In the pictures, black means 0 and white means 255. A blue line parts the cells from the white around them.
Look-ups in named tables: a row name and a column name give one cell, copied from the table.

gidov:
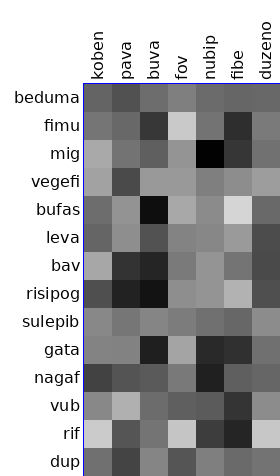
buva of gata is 31
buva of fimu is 55
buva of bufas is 14
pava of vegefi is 74
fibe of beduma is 102
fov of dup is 85
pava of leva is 142
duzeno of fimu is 122
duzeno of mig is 113

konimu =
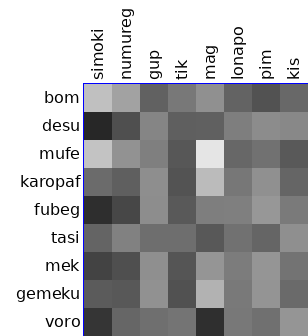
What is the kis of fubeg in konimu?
122
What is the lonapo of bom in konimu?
99
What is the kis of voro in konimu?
149
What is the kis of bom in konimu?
104
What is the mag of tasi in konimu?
88
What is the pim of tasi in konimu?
101
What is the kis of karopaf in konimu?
101
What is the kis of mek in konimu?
115

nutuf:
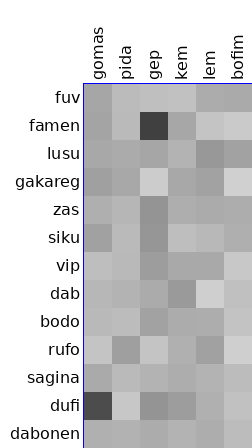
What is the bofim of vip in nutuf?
200
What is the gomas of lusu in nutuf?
168
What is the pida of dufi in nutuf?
199
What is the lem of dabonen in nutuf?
173
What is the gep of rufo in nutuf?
196
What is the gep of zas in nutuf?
148
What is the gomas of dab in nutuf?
183
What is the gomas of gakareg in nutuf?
160
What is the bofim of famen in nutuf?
202
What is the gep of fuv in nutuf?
191
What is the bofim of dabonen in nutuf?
188
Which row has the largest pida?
dufi

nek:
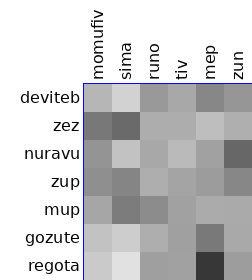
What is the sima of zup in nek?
133
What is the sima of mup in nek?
124
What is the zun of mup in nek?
170
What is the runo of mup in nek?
140
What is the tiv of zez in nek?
173
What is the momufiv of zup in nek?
143
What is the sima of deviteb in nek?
210
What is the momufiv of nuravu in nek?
148
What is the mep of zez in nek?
190
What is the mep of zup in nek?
156
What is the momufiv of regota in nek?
202
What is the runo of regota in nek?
159
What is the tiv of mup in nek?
161
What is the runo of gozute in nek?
174
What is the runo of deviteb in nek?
153
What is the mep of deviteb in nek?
135
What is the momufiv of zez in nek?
120
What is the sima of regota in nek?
225
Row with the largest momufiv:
regota

